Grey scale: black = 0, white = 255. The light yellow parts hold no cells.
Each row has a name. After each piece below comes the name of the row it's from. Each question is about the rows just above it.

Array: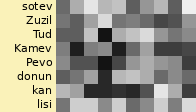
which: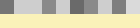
lisi
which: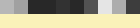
kan
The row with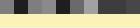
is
Kamev
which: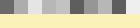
sotev

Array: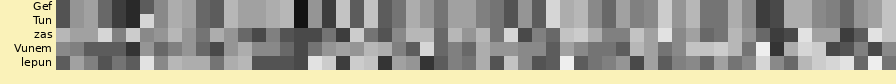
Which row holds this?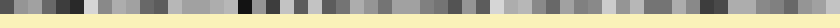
Tun
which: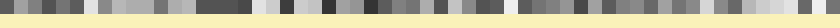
lepun
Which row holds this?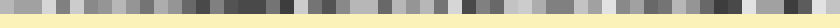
zas

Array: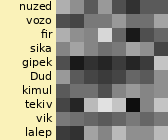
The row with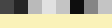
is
tekiv
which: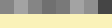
sika
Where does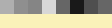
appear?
fir
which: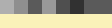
nuzed

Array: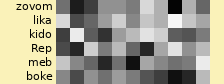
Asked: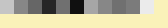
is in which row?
meb
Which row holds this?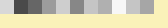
lika
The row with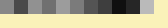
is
boke
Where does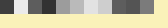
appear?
kido

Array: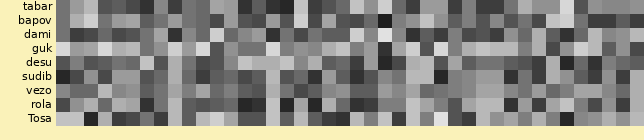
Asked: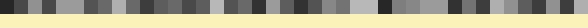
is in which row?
sudib
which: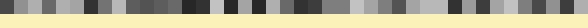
rola
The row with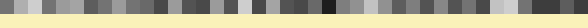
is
bapov

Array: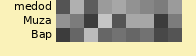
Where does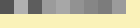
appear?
medod
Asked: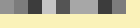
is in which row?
Muza
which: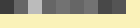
Bap

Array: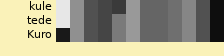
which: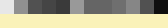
kule
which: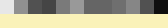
tede
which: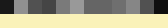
Kuro

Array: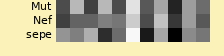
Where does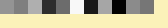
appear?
sepe
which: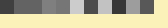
Nef
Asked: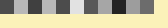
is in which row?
Mut

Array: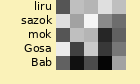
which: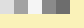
sazok
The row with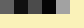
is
Bab

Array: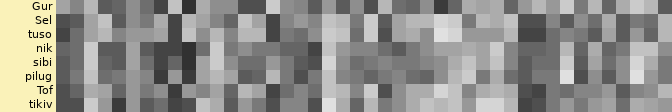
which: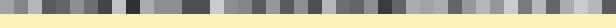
Gur
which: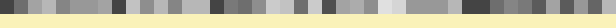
tuso
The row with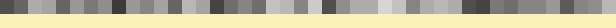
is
Tof

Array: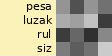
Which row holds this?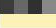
rul
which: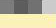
siz
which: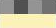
pesa

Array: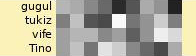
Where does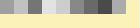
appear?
Tino
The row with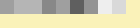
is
vife
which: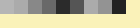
gugul

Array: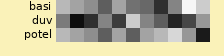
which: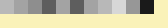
potel
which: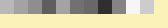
basi

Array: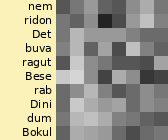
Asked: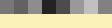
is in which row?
ridon
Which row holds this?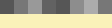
nem
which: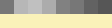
dum

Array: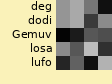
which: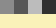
losa
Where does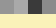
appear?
dodi

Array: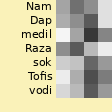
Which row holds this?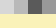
vodi
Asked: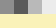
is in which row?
Raza
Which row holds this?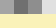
Nam
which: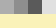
Dap

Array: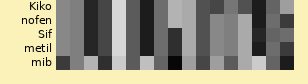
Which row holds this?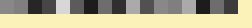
metil
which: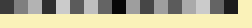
mib
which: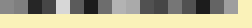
Kiko
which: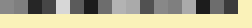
nofen

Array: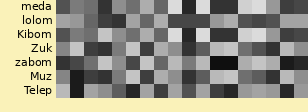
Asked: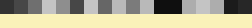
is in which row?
zabom
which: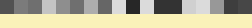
Kibom
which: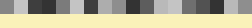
Zuk
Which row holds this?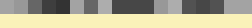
lolom
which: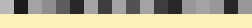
Telep

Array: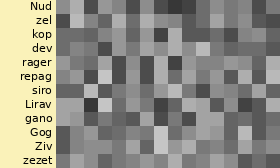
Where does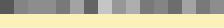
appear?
Ziv
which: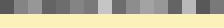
Gog
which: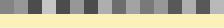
repag
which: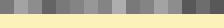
zezet

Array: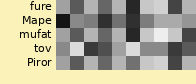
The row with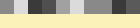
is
tov
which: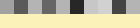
fure
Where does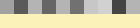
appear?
Piror
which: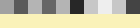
mufat
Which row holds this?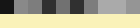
Mape

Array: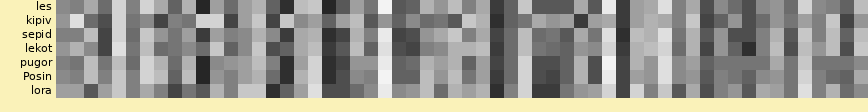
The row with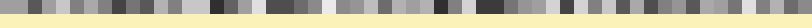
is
lora
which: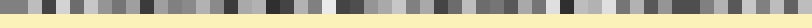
sepid

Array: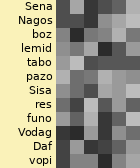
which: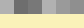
pazo
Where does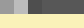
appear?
tabo
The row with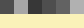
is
Sena
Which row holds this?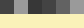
Daf
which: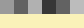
funo

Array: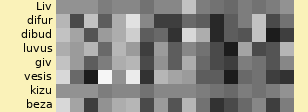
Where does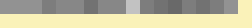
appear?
Liv
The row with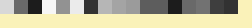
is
vesis
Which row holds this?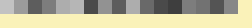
giv

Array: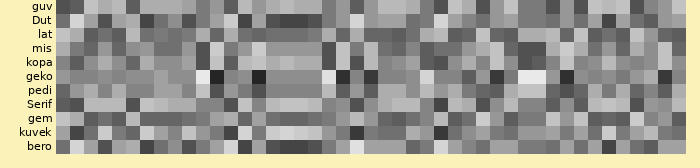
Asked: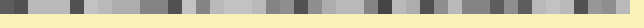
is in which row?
Serif
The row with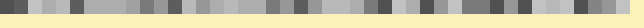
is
guv
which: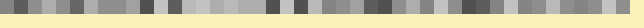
kopa

